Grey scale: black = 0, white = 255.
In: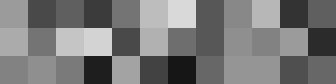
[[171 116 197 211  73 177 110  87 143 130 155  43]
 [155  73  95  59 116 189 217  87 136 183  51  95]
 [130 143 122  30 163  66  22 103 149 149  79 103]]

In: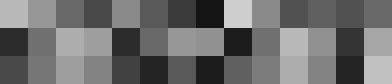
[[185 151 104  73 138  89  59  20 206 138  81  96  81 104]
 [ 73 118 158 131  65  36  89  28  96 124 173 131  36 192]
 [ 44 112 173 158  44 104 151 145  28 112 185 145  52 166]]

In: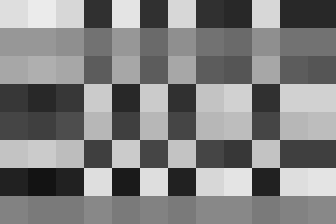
[[222 235 215  48 228  48 215  48  40 215  40  40]
 [195 203 189  63 203  69 195  69  55 195  63  63]
 [167 175 167  92 167  92 167  92  85 167  92  85]
 [151 151 143 114 151 106 143 114 106 143 114 114]
 [130 122 122 136 122 130 122 136 136 122 130 136]
 [ 69  63  77 183  63 183  69 183 189  69 183 189]
 [ 55  40  55 203  40 203  48 195 209  48 209 209]
 [ 33  19  33 222  26 222  33 215 228  33 222 228]]

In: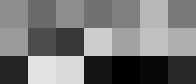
[[154  76  56 205 162 192 176]
 [141 106 141 113 127 184 121]
 [ 35 226 218  21   0   7  41]]

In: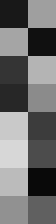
[[215  76]
 [201  60]
 [187   9]
 [165  16]
 [145  96]
 [ 52 180]
 [ 39 139]
 [ 24 159]]

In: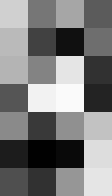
[[208 118 166  91]
 [186  65  16 110]
 [180 131 229  49]
 [138  57 144 194]
 [ 85 242 250  35]
 [ 79  49 150 229]
 [ 28   1   9 221]]

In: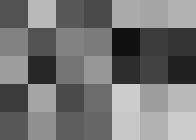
[[157  39 116 151  45  67  32]
 [130  82 130 123  16  59  51]
 [ 88 144  94 102 199 178 205]
 [ 82 185  88  74 171 165 178]
 [ 59 165  74 108 205 157 185]]

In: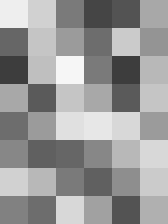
[[238 209 122  69  83 168]
 [209 184 122  96 142 203]
 [168  90 197 168  90 197]
 [135  96 102 135 184 216]
 [129 109 216 161  83 176]
 [109 155 224 231 216 155]
 [102 197 155 109 203 148]
 [ 61 191 246 122  61 184]]
